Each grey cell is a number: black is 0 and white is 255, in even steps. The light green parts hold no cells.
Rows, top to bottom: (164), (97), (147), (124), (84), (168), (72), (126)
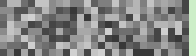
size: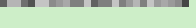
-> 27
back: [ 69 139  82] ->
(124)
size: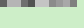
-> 11

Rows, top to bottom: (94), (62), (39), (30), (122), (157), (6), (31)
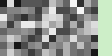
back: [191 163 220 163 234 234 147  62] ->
(30)
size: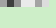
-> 7
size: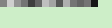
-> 14
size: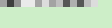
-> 14
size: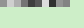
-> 10
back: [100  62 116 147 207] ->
(31)

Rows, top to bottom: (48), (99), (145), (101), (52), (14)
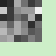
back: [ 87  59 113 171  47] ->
(48)
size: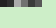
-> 6
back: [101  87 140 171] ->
(52)
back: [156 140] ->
(99)
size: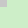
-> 1
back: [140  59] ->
(99)

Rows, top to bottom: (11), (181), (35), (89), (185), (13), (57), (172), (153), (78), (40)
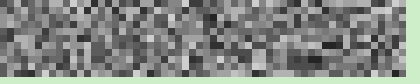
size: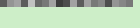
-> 19
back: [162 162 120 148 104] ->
(35)

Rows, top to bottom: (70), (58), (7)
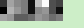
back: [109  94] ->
(7)
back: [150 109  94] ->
(7)
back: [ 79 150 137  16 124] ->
(58)
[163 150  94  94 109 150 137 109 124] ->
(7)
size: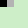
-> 2
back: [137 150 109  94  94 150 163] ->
(7)

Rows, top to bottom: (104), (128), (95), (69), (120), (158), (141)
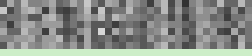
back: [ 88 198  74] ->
(128)
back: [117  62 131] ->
(95)
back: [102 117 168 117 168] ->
(120)
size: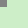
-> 1
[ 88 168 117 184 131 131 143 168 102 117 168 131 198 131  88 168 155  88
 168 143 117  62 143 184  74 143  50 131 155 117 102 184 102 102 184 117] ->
(104)
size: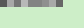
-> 9

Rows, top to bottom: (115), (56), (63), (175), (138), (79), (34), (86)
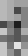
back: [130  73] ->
(56)
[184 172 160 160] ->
(115)
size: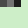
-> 3
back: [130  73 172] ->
(56)
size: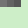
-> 3
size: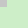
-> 1

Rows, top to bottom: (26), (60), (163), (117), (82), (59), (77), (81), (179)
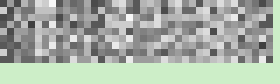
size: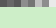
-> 8
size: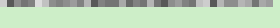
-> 39
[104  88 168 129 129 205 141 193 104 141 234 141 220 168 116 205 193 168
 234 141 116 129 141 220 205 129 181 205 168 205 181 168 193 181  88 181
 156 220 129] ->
(59)
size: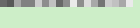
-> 19

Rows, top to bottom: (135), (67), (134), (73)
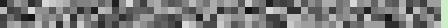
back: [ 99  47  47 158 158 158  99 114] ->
(73)
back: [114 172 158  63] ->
(135)
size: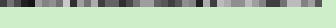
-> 46
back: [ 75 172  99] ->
(73)

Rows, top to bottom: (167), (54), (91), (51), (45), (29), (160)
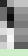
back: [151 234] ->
(45)
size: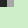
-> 2
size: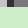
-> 4

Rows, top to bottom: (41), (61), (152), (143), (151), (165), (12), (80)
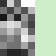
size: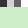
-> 4
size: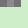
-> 3
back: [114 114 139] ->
(12)
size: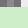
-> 4
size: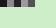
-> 5
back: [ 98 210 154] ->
(151)
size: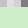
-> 4

